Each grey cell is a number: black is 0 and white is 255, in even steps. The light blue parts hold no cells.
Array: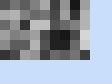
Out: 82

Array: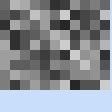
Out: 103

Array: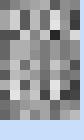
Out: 102

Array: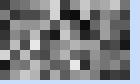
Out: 52

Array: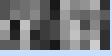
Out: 83

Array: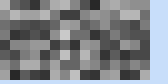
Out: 182
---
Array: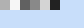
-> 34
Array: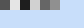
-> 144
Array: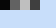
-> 63
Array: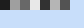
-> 83
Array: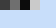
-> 202
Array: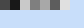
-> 224
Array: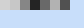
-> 81
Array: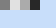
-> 40
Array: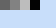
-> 3
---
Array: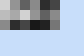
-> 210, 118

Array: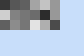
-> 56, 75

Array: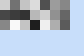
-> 208, 91

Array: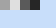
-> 163, 38

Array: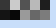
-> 54, 124

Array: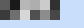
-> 92, 71

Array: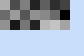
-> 174, 164

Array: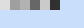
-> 222, 48
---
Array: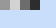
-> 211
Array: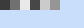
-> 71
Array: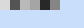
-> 165
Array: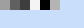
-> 244
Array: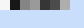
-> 54
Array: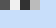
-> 240
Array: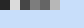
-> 125
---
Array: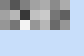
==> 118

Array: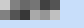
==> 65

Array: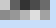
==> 75

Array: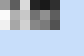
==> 144

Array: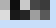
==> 70

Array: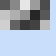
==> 38

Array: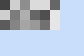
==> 79

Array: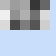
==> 113
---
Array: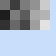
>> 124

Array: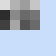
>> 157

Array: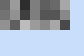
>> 45

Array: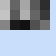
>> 166

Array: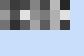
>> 71

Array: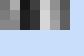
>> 21

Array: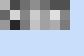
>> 111

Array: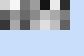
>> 117

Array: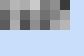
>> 173
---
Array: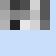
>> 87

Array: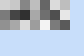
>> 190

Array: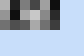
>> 15

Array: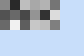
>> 117

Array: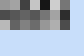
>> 118

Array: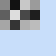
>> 155

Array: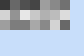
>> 113
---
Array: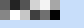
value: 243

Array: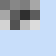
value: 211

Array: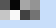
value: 198

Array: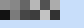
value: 183

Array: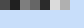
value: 176

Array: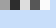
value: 221

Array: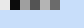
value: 180
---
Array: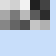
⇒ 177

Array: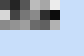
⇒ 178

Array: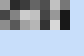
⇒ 24

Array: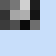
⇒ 110

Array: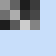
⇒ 131

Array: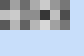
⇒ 119

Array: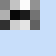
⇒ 97
